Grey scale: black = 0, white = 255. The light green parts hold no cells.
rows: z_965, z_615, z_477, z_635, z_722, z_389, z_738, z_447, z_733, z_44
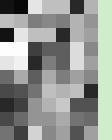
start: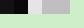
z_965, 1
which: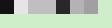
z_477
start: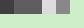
z_635, 3
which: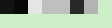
z_965
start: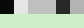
z_965, 2

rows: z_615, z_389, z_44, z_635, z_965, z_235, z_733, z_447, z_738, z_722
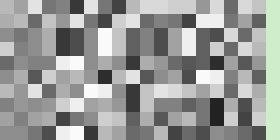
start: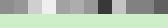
z_447, 3
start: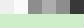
z_965, 5
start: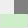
z_235, 16
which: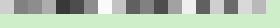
z_635
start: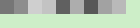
z_738, 6
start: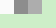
z_965, 6

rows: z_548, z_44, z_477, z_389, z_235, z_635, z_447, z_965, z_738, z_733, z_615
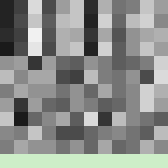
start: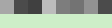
z_635, 4
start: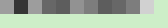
z_235, 2
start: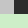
z_548, 6

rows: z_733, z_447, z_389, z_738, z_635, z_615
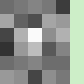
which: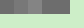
z_635
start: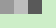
z_738, 2
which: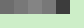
z_733
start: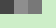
z_615, 3
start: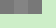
z_733, 2

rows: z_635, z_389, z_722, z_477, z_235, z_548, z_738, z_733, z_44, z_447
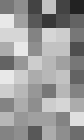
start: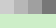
z_235, 3
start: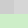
z_733, 4
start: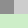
z_733, 3

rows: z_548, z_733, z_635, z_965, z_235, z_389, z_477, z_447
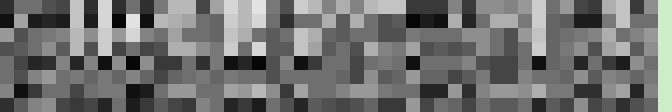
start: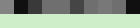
z_235, 21
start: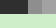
z_477, 42

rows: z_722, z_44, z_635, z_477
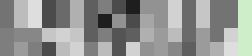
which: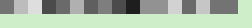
z_722
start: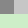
z_635, 3
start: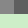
z_477, 13
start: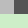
z_477, 8
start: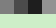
z_722, 8
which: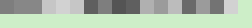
z_635
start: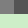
z_635, 8

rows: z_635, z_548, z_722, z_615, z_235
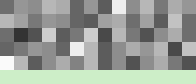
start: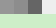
z_615, 3
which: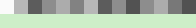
z_235
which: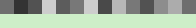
z_722
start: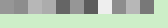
z_635, 2
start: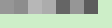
z_635, 2
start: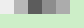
z_615, 6
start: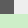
z_635, 8

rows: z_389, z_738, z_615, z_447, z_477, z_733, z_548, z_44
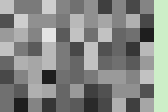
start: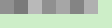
z_738, 4
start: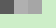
z_548, 2
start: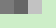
z_477, 5
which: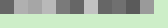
z_477
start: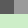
z_477, 10
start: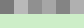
z_738, 5

